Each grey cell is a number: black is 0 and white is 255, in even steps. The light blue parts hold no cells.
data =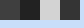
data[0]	63
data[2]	211

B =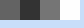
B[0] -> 99
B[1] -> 51

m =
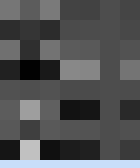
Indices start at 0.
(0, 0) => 118
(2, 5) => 77
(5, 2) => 96
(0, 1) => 92
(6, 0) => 88
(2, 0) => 112
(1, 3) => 75
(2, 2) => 115
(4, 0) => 81
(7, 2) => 16
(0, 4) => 66
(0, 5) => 77
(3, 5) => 77
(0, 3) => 67
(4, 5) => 77
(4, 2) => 82

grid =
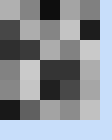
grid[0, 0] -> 176
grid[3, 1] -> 202
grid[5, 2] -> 163
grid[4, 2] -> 32
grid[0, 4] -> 128
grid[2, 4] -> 201
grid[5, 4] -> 193
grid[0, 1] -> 132
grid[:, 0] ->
[176, 71, 47, 130, 135, 24]

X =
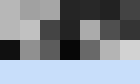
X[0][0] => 183
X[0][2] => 166
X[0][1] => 161
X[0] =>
[183, 161, 166, 37, 40, 34, 67]
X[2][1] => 144
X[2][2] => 92

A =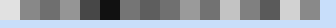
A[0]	225
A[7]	94
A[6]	117
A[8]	112
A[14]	210

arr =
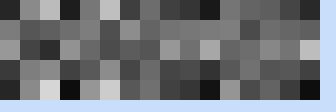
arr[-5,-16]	38
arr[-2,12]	113
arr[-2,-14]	138
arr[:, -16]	[38, 124, 152, 58, 38]
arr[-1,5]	204
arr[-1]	[38, 138, 214, 13, 150, 204, 88, 112, 65, 54, 19, 149, 75, 99, 60, 14]
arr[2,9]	112
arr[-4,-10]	141
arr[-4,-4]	75
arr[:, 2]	[187, 95, 45, 138, 214]
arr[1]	[124, 86, 95, 110, 125, 79, 141, 100, 115, 119, 123, 126, 75, 109, 102, 95]
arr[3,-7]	75
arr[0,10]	25
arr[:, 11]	[117, 126, 101, 88, 149]
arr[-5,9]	53
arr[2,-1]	189
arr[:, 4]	[119, 125, 104, 89, 150]
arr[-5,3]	29
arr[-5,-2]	69
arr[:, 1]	[138, 86, 68, 126, 138]
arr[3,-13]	65
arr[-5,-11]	191
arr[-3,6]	92

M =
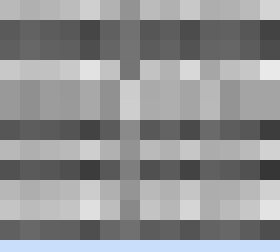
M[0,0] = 185
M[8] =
[81, 90, 86, 79, 60, 88, 126, 80, 91, 67, 96, 90, 81, 54]
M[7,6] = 147
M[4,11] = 148
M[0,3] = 188
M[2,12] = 92
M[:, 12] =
[186, 87, 92, 198, 164, 164, 87, 186, 81, 185, 198, 92]
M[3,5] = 194
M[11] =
[96, 104, 97, 96, 78, 103, 112, 92, 97, 84, 99, 103, 92, 78]
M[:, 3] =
[188, 88, 95, 201, 153, 154, 84, 185, 79, 184, 196, 96]
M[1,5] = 96
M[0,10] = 174
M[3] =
[200, 192, 193, 201, 226, 194, 117, 194, 178, 216, 166, 190, 198, 233]
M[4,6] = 204
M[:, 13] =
[212, 67, 76, 233, 164, 164, 61, 209, 54, 208, 227, 78]
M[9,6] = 149
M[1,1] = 98
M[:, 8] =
[177, 93, 98, 178, 174, 174, 99, 177, 91, 177, 183, 97]
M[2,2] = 97
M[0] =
[185, 176, 181, 188, 207, 178, 147, 187, 177, 200, 174, 177, 186, 212]
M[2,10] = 100
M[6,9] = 74
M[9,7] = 185
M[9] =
[183, 174, 180, 184, 204, 176, 149, 185, 177, 197, 173, 174, 185, 208]

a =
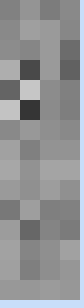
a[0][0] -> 129
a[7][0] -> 161
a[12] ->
[162, 133, 143, 161]
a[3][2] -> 154
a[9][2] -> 157
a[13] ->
[160, 127, 142, 150]
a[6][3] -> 137
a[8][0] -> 167
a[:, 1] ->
[148, 159, 134, 73, 198, 53, 152, 128, 146, 144, 158, 103, 133, 127, 151]
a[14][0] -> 152
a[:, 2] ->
[124, 154, 154, 154, 140, 139, 143, 147, 164, 157, 127, 132, 143, 142, 155]
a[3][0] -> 174
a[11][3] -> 123
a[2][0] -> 140
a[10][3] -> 129
